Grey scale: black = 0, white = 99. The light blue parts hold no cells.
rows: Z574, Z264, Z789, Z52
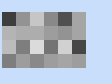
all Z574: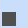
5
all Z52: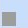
2 4 6
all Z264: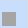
6
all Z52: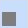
1

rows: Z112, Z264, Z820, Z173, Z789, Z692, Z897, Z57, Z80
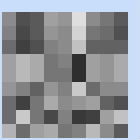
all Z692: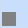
2 5
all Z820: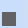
7 8 9

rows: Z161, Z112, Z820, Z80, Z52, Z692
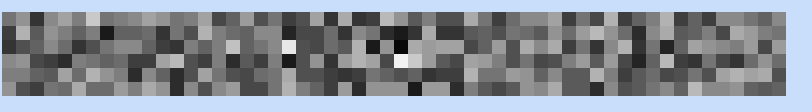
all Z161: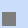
6 9 14 31 47
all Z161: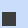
21 27 36 41 45 49 51
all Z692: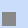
14 16 39 44 48 51 52
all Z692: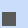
35 37 41 42 46 55

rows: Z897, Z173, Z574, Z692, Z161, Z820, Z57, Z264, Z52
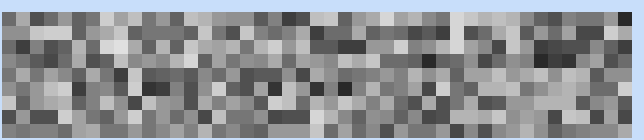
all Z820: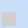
5 10 16 32 45
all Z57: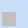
8 11 21

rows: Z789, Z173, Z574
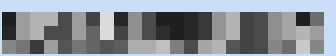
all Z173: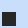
1 14
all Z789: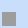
2 6
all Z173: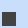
9 18
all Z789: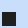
1 12 13 22

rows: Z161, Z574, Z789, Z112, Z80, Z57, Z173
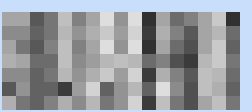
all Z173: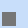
2 8 13 17
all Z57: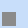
13
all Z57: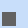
3 4 8 11 17
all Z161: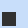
11 17

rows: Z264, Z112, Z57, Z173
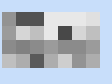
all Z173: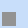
6
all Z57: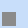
1 3 5 6
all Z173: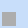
2 4 7
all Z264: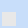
4 5 6
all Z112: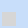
2 6

